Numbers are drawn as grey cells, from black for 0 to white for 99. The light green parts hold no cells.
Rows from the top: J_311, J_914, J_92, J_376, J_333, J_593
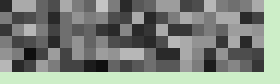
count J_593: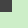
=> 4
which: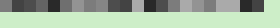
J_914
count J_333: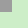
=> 2
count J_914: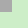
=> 4

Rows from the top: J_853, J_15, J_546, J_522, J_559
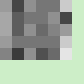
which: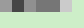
J_853
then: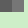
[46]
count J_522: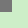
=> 4

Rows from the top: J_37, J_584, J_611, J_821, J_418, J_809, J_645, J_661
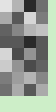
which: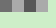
J_661
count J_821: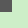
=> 3
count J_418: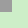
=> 0
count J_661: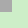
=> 2
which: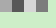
J_584

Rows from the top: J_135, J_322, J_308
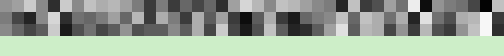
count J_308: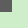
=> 8
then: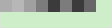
[27]

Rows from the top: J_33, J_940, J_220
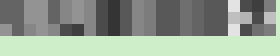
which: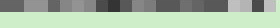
J_940
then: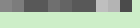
[74]

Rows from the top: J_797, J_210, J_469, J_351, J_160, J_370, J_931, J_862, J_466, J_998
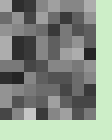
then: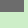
[27]
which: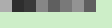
J_351

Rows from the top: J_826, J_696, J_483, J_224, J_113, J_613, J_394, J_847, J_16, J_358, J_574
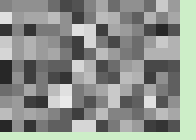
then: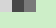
[69]
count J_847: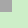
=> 4
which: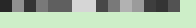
J_574
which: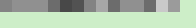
J_826
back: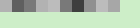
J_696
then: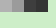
[32]
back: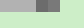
J_113

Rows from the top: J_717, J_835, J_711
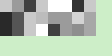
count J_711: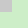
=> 1
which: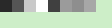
J_711
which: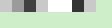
J_717
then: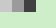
[78]
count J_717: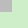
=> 0
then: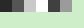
[55]

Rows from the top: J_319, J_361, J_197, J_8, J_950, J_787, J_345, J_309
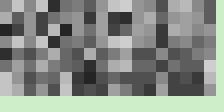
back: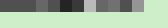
J_345
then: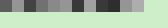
[40]

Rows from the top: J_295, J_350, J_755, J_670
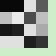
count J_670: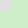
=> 2
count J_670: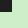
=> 1
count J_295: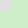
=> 1
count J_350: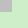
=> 2
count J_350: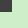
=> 0
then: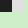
[66]

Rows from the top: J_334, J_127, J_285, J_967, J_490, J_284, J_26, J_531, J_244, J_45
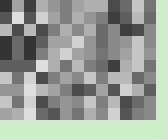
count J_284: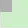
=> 2
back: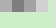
J_127

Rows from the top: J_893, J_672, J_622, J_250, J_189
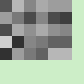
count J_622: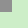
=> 2
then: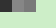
[38]
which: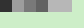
J_189
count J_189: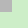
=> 2

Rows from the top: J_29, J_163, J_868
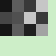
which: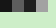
J_868
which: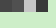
J_163

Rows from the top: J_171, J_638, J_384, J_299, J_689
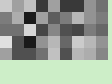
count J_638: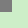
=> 3
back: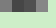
J_384
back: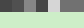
J_384
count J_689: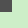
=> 3

